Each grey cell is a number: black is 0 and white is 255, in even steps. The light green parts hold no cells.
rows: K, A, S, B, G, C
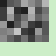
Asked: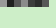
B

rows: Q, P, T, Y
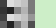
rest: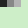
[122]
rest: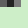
[179  79]
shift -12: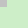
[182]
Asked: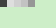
T
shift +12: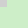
[220]
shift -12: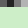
[ 83  23 110 167]
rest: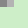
[122]

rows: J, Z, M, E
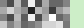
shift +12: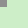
[155]
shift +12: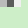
[198 103 251]
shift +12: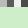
[198 103 251  87]
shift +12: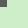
[103]
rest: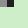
[186 155  60 155 186]
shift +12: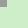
[167]
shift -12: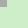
[158]

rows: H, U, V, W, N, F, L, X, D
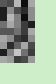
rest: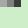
[30]
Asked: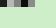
V
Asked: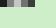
X
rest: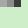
[ 44 140]
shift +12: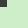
[72]
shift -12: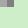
[155 116]

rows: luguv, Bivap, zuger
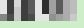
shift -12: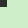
[34]
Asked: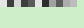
luguv
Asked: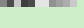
zuger
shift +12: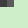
[ 74 103]
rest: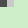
[ 62  76 229 229 145 160 172 201]
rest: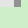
[160 172 201]
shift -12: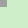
[148]

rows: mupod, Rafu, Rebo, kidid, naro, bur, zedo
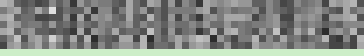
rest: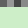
[ 96 123 151 151 123 180  70 111 111  96 167  96 151 167 151  82  96 151
  82  96  82 167 136 136 151 136  96 136 123 136 111 111  70  70  96  70
 167]
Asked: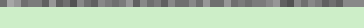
kidid
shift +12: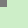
[135]
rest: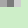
[151  96 167  82 180  44 111  96  82 167 167  70 180  44 123  96 136 167
 136 167 193 180  44 151 111  70 123 123 180  82 136  96 167 111 123  82
 111 123 180  70  56 136  70 180]
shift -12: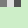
[111 211  70]

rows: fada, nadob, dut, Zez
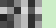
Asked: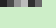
dut
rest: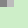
[ 48 161]
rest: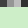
[161]

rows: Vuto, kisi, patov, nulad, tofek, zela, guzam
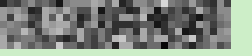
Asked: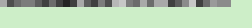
zela
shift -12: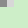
[127 203]
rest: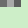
[ 78 124  78  48 108 124  48 169  93 124  48  78 169  22  36  48 124  48
 139 154]
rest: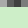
[ 78 183 199 124 108 169 108 169 169  64  93 139 199  64 108 154 139 139]
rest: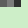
[ 78 169  22  36  48 124  48 139 154]
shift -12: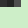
[36 24 66]
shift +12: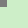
[136]

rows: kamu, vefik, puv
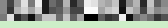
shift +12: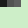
[ 39  94 106]
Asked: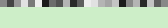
kamu
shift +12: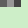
[106 163  80]
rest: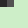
[ 15 121 196 196 108 196  94 164   0   0  94  53  68 237  15 108 136 108
  53  82]
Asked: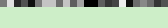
puv
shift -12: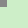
[124]

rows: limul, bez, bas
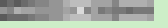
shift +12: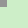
[161]
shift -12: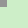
[137]
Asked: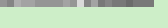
bez
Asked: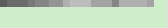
bas
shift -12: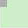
[163]
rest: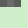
[107 120 133 133 149 149 175 189 189 189 163 163 163 133 175 175 175 175
 163]

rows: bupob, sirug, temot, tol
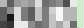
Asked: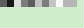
temot
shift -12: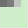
[ 98 112 183]
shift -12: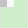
[183 236]
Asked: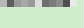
bupob
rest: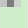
[248 182 182]

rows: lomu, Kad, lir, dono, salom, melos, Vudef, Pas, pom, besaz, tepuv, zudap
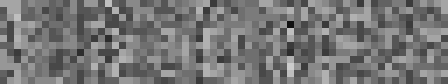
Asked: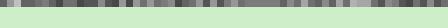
lir
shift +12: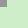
[163]
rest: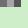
[151 165 151  85  98 137 137 165  98 111 151  85 137 151  98  98  72  98
 165]

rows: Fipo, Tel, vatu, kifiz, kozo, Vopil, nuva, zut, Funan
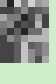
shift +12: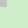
[207]
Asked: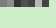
kifiz

